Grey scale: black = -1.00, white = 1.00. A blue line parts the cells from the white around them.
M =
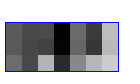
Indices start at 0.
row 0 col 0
-0.29
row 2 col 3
-0.67
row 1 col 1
-0.44
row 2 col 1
-0.43
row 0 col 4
-0.17

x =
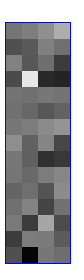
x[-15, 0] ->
-0.08
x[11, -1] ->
-0.11
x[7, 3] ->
-0.44
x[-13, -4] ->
0.01
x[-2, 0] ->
-0.53
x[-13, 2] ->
-0.14
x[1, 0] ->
-0.37
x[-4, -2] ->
-0.47
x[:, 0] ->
[-0.08, -0.37, 0.01, -0.41, -0.10, -0.12, -0.07, 0.11, -0.07, -0.08, -0.21, -0.12, -0.05, -0.53, -0.37]
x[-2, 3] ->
-0.29
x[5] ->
[-0.12, -0.19, -0.32, -0.23]
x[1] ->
[-0.37, -0.30, 0.00, -0.12]
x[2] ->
[0.01, -0.32, -0.14, -0.53]
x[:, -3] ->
[-0.01, -0.30, -0.32, 0.81, -0.12, -0.19, -0.02, -0.24, -0.25, -0.18, -0.13, 0.03, -0.54, -0.03, -0.97]
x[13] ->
[-0.53, -0.03, -0.04, -0.29]
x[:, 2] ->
[0.12, 0.00, -0.14, -0.68, -0.07, -0.32, 0.09, 0.04, -0.62, -0.03, -0.34, -0.47, 0.30, -0.04, -0.07]

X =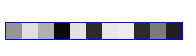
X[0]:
0.18
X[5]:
-0.66
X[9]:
-0.03
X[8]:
-0.66

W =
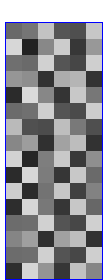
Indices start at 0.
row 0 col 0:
-0.18
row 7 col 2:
-0.62
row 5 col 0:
-0.16
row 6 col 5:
-0.38
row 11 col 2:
-0.06
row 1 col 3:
0.60
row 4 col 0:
-0.66
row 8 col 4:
-0.55
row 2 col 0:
-0.13
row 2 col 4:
-0.45
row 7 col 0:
0.06
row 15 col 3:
-0.58
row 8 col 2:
-0.01
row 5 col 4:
-0.42
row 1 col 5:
0.19
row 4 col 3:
-0.59
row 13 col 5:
-0.61
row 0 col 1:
-0.08
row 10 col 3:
0.56
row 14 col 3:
-0.34
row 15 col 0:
-0.64
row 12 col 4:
-0.44
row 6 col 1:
-0.37
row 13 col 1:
0.25
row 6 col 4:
-0.05
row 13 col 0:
0.04
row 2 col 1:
-0.17
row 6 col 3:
0.49
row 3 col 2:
-0.61
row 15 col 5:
0.05
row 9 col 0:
-0.66

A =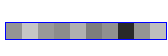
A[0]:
0.16
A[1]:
0.55
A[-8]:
0.20
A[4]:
0.38

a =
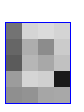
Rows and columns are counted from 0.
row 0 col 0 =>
-0.10
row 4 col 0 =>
0.12
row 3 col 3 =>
-0.80
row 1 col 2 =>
0.10
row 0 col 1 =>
0.67
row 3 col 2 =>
0.63

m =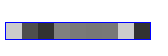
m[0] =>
0.59
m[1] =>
-0.39
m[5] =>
-0.07

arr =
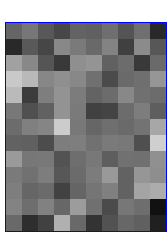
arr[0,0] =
-0.21
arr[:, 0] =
[-0.21, -0.68, 0.26, 0.58, 0.46, -0.06, -0.15, -0.23, 0.21, -0.04, -0.01, 0.03, -0.18]
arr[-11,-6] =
0.12
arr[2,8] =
-0.55
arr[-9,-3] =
0.07
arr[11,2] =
0.01
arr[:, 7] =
[-0.34, -0.50, -0.15, -0.17, 0.07, -0.15, -0.17, -0.06, -0.11, -0.23, -0.23, -0.07, -0.19]
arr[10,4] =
-0.21
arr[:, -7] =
[-0.44, 0.07, -0.55, 0.12, 0.15, 0.15, 0.60, -0.02, -0.35, -0.32, -0.48, -0.19, 0.38]
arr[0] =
[-0.21, -0.07, -0.31, -0.44, -0.22, -0.25, -0.13, -0.34, -0.13, -0.68]
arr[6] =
[-0.15, 0.00, 0.04, 0.60, -0.06, -0.20, -0.13, -0.17, -0.10, 0.31]
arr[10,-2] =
0.29
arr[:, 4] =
[-0.22, -0.04, 0.12, 0.07, -0.03, -0.04, -0.06, -0.01, -0.14, -0.16, -0.21, 0.22, -0.18]
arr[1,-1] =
-0.32
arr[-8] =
[-0.06, -0.37, -0.24, 0.15, -0.04, -0.49, -0.47, -0.15, -0.02, -0.26]
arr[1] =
[-0.68, -0.30, -0.45, 0.07, -0.04, -0.18, 0.03, -0.50, 0.09, -0.32]
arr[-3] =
[-0.01, -0.20, -0.16, -0.48, -0.21, -0.08, 0.00, -0.23, 0.29, 0.35]
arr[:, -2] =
[-0.13, 0.09, -0.55, -0.13, -0.12, -0.02, -0.10, -0.38, -0.12, 0.18, 0.29, -0.14, -0.25]
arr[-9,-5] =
-0.22
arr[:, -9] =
[-0.07, -0.30, 0.07, 0.45, -0.53, -0.37, 0.00, -0.25, -0.07, -0.11, -0.20, -0.14, -0.64]
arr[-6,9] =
0.62
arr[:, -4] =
[-0.13, 0.03, -0.24, -0.41, -0.15, -0.47, -0.13, -0.04, -0.26, 0.20, 0.00, -0.41, -0.36]
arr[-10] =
[0.58, 0.45, 0.06, 0.12, 0.07, -0.12, -0.41, -0.17, -0.13, 0.18]
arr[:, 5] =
[-0.25, -0.18, 0.16, -0.12, -0.22, -0.49, -0.20, -0.11, -0.06, -0.03, -0.08, -0.12, -0.60]
